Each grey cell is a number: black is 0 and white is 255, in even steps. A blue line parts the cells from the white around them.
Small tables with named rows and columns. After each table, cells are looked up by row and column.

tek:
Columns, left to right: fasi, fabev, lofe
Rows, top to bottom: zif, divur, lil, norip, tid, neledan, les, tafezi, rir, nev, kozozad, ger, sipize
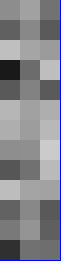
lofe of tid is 90
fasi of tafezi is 142
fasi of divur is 96
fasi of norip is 25
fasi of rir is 86
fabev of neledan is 161
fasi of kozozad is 98
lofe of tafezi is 203
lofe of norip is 190
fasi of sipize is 48
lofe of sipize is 110
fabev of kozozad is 136
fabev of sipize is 113
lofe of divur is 90
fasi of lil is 191
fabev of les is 157
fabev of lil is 165
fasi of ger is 121
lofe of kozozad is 89
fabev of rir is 113

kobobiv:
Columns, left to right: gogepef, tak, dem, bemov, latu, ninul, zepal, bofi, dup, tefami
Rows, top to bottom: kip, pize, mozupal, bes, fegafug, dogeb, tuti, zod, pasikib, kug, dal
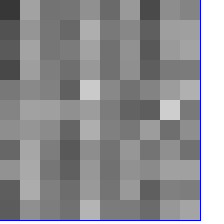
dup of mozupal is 154
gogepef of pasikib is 146
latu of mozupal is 162
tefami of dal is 164
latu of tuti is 174
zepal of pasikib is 145
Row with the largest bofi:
tuti

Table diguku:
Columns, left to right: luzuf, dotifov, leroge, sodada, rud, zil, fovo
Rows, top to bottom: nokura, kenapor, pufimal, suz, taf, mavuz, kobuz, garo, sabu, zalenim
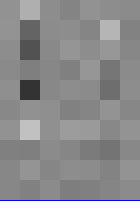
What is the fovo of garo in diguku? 136
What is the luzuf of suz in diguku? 138
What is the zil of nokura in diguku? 141
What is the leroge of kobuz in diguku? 144
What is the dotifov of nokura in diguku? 175
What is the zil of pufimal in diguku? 151
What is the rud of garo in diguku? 123
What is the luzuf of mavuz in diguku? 136
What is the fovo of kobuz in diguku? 147
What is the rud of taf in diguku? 139
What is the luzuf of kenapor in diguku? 147
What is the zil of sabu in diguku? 131
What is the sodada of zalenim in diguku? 126
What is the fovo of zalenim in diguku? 139
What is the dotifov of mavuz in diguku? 145
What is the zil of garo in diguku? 116
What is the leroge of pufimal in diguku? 137
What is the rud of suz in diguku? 150
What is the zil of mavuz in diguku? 147
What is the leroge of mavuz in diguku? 143

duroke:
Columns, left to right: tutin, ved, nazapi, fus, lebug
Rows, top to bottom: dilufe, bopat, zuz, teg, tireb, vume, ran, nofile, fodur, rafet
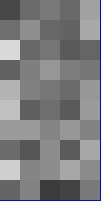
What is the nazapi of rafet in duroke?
59
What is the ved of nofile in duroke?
86
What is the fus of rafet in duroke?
66
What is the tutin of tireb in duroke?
179
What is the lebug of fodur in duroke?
139
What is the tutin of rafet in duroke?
100
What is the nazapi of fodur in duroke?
141
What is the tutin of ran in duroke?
155
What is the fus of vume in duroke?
90
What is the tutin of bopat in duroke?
110
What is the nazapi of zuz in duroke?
117
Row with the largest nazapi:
teg

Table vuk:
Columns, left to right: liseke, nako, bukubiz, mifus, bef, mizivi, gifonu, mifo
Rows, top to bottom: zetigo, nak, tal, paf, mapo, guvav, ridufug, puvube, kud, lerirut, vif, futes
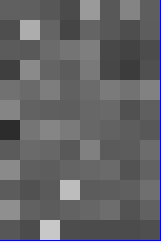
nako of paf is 138
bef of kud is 103
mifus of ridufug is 122
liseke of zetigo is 96
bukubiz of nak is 100
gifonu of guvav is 81
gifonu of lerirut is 95
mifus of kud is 100
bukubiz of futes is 200
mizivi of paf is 71
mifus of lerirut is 189
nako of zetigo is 95
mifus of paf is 92
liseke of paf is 63
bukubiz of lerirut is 90
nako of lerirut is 81
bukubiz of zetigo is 87
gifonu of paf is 60

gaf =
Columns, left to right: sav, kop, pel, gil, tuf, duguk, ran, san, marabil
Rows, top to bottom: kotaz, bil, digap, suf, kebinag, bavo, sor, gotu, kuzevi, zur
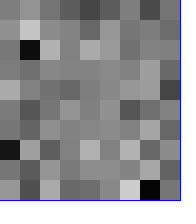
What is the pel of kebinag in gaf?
114
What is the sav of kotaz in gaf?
126
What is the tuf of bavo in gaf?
128
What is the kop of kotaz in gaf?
147
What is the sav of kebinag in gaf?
171
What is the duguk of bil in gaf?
150
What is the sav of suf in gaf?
124
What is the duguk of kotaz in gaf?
92
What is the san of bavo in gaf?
111
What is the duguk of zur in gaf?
136
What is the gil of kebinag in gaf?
104
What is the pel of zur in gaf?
170
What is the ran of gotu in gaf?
178
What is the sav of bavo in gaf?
123
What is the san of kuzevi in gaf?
167
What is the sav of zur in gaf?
151
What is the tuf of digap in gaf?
170

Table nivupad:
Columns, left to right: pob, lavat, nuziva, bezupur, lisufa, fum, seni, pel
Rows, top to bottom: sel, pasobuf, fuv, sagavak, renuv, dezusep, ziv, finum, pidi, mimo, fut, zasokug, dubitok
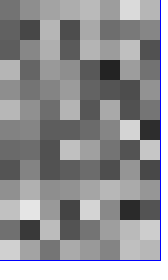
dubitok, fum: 132
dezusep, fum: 169
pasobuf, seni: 121
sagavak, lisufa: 88
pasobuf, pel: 134
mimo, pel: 150
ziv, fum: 133
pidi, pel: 72
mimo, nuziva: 142
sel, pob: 115
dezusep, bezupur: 180
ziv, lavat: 133
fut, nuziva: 153
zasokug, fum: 158
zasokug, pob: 112
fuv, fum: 156
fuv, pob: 93
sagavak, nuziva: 153

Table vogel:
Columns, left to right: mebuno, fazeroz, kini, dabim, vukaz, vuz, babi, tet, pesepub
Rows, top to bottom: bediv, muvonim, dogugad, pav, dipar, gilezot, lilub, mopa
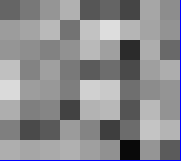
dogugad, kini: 130
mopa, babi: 9
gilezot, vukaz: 179
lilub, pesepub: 180
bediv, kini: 149
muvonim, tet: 164
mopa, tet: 149
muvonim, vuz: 221
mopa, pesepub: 91
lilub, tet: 196
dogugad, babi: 43
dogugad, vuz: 160
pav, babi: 74
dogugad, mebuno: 149
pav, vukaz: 91
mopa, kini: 170
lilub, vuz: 62
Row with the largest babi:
muvonim

